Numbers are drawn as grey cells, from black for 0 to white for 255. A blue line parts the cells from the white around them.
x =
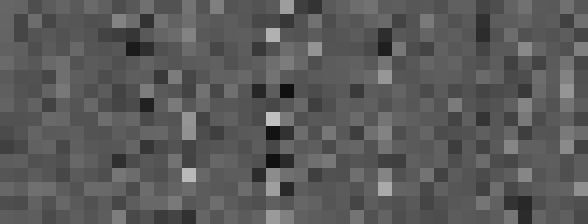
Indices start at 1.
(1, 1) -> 102
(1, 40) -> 89
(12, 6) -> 104
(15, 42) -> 79
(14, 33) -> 86
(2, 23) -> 114
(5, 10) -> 88
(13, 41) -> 79
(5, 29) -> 78
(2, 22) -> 83
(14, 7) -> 106
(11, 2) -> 73
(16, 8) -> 93
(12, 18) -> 87
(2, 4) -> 70
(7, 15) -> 114
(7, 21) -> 16
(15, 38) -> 40
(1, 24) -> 90
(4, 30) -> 77
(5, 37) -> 65
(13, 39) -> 85
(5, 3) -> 88
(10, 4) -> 90
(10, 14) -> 145
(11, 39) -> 96
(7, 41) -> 149
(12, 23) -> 111
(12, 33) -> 78
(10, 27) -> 112
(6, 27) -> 106
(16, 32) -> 77
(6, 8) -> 77
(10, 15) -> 77
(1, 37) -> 99
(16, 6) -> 94
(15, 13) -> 121

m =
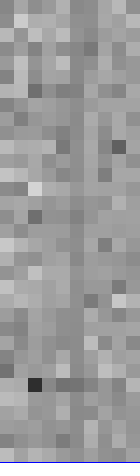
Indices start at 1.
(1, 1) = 135
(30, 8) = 163
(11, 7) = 169
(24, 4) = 157
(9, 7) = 171
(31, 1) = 157
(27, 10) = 153
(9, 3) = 150
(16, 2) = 165
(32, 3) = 152
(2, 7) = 143
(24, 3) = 161
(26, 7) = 159
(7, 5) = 127
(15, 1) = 164
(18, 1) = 200
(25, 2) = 138
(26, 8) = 177
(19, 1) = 176
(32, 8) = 143
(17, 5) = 156
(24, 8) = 161
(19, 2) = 149
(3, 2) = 149
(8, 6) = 142
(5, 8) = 174
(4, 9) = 140
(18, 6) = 142
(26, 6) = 141
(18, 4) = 159
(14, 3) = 212
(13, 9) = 167
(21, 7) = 153
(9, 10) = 144
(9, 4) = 156
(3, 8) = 156
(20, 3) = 192

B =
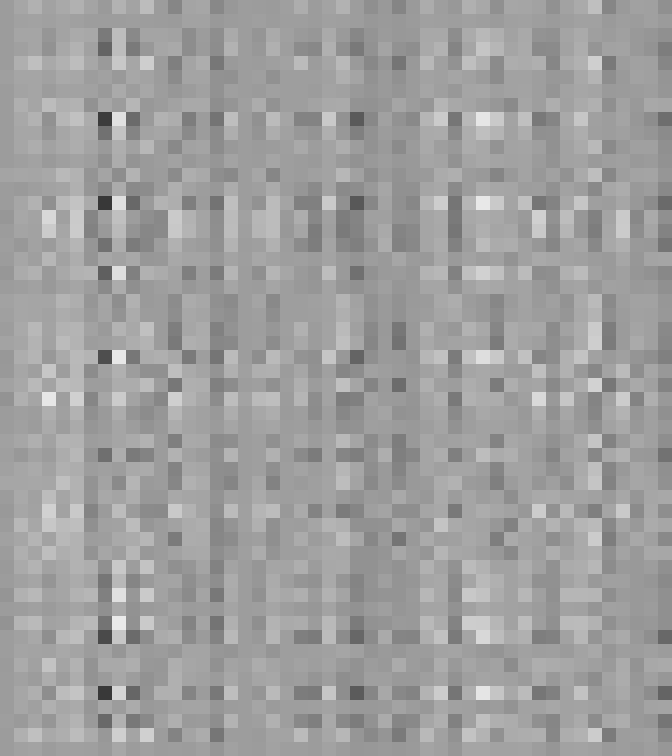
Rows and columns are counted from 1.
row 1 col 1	156
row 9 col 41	169
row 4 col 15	155
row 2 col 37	160
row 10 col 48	139
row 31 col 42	154
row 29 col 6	208
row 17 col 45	203
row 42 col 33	139
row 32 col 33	161
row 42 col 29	148
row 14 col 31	165
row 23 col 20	142
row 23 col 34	158
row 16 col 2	167
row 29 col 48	153
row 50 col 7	164
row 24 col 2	169
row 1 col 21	159
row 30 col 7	144
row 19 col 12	152
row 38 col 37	130
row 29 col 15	168
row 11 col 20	156
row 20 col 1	151
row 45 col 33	131
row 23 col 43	179
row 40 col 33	167
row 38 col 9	162
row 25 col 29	114
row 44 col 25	150
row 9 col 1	156
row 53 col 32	161
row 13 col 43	190
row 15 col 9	223
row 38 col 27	145
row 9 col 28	161
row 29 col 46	131
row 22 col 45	158
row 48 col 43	159

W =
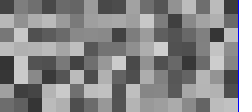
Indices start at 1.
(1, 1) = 67
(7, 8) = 193
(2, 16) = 176
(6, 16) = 148
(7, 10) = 191
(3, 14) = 104
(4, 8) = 115
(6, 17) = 66
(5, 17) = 133
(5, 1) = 52
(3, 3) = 80
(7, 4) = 180
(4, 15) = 129
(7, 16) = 178
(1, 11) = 110
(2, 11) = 200
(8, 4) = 187
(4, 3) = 179
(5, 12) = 80
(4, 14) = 79
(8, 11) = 153
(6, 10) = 78
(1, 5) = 106
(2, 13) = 64
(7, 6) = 112
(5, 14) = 55
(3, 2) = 200
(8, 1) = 109
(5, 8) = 152
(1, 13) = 146
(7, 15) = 181
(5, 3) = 83
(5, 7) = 111
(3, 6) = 137
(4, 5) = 165
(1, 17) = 59
